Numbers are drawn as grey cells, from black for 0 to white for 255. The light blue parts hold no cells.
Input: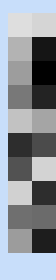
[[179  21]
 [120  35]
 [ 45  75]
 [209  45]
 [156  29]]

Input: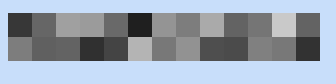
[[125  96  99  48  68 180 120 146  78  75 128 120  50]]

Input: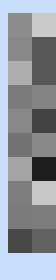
[[136  87]
 [123 131]
 [114 137]
 [126 199]
 [ 72  98]]

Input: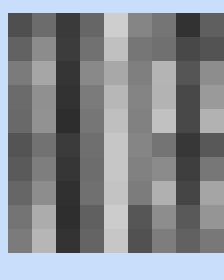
[[ 98 140  60 113 192 118 112  72  83]
 [107 144  50 123 183 132 179  72 154]
 [ 84 114  59 111 198 133 116  55  88]
 [102 141  48 112 195 124 176  69 165]
 [123 182  51 100 198  81 125  97 120]]

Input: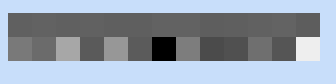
[[121 107 167  90 151  91   0 125  75  80 111  85 238]]

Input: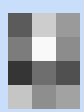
[[124 249 140]
 [197 142 162]]

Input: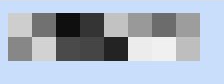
[[135 210  74  69  35 236 240 190]]

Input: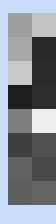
[[168  40]
 [ 30  45]
 [ 63  81]
 [ 94 101]]

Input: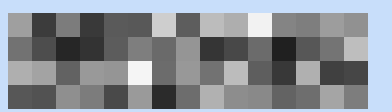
[[114  77  38  51  92 126 106 149  53  72 107  32  87 116 190]
 [ 87  82 143 124  73 154  43 109 177 141 137  99 110 165 125]]
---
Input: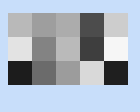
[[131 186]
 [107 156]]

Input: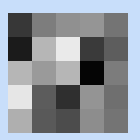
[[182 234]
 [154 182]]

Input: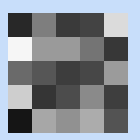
[[154 154]
 [ 86  61]]

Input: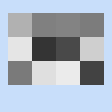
[[ 52  73]
 [223 235]]

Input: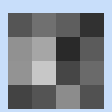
[[166  41]
 [199  70]]

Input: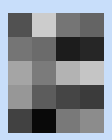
[[107  28]
 [123 179]]

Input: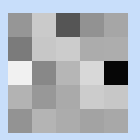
[[199 204]
 [136 182]]
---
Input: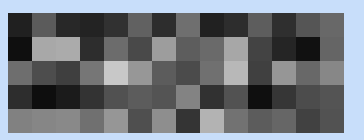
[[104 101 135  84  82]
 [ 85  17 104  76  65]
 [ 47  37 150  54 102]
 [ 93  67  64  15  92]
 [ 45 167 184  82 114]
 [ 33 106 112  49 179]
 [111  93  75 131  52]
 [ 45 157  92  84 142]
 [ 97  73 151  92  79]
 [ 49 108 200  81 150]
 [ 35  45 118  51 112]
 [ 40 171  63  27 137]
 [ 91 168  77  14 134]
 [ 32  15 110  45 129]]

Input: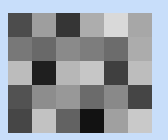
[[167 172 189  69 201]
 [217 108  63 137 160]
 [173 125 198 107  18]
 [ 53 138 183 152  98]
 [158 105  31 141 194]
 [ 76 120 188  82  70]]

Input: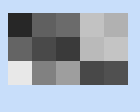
[[177 196  80]
 [194 186  72]
 [107  58 158]
 [ 96  73 129]
 [ 39 100 232]]

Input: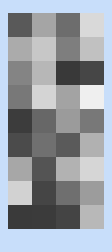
[[217 193  70 239 120 177 214 156 184]
 [109 126  57 163 155  90 178 111  68]
 [165 199 183 212 103 112  84  69  59]
 [ 89 171 132 120  60  75 167 210  58]]

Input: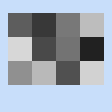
[[189  33 210]
 [120 115  80]
 [ 56  73 185]
 [ 93 215 144]]

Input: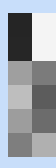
[[244 244 123  92 108 176]
 [ 37  38 159 190 157 126]]

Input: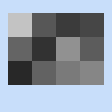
[[ 70  92 134]
 [ 59 145 122]
 [ 87  50  98]
 [195 100  40]]

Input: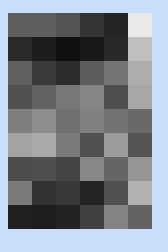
[[233 191 173 167 105  85 149 177  98]
 [ 36  41 117  79 115 156 101  80 131]
 [ 52  25  92 133 128  80 135  36  65]
 [ 84  16  44 120 112 122  68  56  35]
 [ 95  28  58  98 141 169  79  50  30]
 [ 94  42  96  80 126 163  76 123  32]]

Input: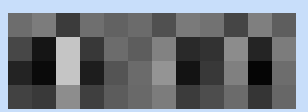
[[ 94 124 109 103]
 [127  36   5  53]
 [ 69 140 128 107]
 [114  50  56  77]
 [122  41  19  59]
 [ 80 130 148 124]
 [107  93 107 105]
 [ 98 108  84  92]
 [111  56  29  63]
 [ 59 197 197 141]
 [124  21  10  57]
 [109  71  35  66]]
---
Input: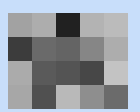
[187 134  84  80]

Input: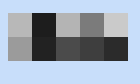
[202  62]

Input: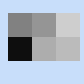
[206 173]

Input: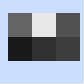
[81 49]

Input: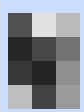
[186  72  56]

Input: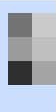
[202 156]

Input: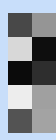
[149 216]

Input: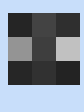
[47 62 38]

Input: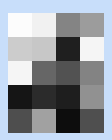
[156  31 102  21]
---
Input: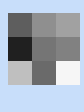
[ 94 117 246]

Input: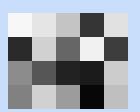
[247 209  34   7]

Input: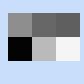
[142 186]

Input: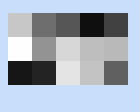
[199 147 228]

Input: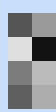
[85 18]

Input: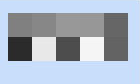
[128 232]
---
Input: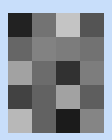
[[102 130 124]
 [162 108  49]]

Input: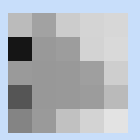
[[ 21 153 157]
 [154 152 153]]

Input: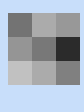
[[149 120  43]
 [193 171 128]]

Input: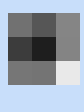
[[ 60  30 132]
 [118 116 233]]

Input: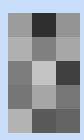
[[176 128 167]
 [125 195  64]]

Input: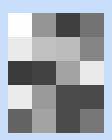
[[234 193 188]
 [ 59  66 163]]
